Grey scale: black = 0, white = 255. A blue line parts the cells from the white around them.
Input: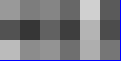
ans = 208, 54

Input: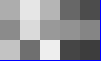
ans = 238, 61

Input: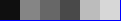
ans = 215, 15

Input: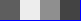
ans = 237, 67

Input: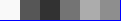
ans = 249, 50

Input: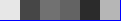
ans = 231, 43
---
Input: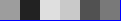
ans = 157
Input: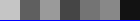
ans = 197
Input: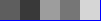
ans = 94
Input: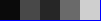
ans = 10
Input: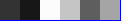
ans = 51
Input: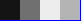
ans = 20
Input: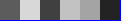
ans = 92
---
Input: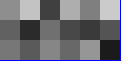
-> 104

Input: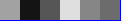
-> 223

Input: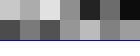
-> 187

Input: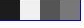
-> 240

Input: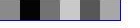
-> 201

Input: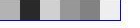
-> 151

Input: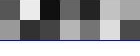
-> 116
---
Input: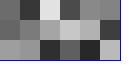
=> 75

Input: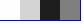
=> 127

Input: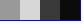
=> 11

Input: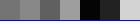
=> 158

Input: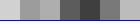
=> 92

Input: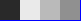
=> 144

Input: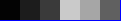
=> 202

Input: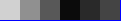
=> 11
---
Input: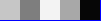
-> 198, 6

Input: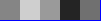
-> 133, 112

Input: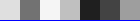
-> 223, 158

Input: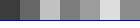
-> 60, 140

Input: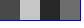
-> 73, 109

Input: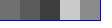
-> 112, 139

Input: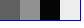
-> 96, 237

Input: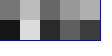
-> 118, 60

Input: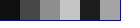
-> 15, 164
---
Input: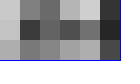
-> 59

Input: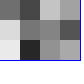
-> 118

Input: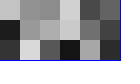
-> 153

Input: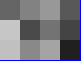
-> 74

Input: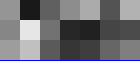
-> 230

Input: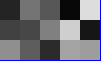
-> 71

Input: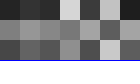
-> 150
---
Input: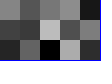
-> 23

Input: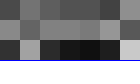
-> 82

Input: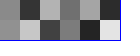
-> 165

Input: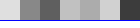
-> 172

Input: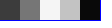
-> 9

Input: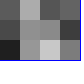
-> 73

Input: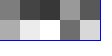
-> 88
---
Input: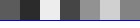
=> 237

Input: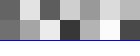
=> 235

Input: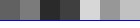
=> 42

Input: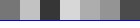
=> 54

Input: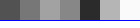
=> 162

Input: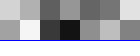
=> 57

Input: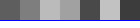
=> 187

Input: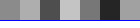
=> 78

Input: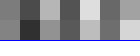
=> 146
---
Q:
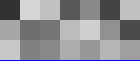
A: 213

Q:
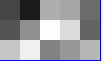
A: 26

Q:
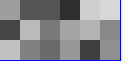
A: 85

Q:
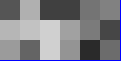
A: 176

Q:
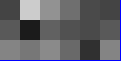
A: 204

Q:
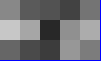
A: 90

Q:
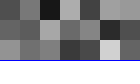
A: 120
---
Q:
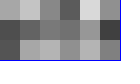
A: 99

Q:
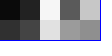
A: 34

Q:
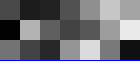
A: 179

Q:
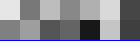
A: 120

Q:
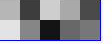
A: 61

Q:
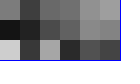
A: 34

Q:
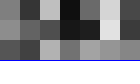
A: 99
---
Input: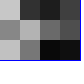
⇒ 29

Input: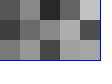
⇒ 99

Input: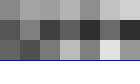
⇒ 193

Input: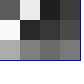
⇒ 31

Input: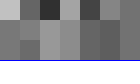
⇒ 133

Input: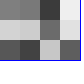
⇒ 59

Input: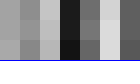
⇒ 211

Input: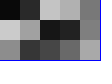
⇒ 177

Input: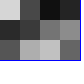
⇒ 16

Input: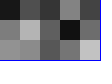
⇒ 131
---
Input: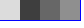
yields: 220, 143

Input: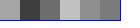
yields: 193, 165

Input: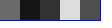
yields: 221, 106

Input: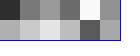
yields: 249, 229

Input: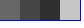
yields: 198, 103

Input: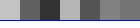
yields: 196, 181
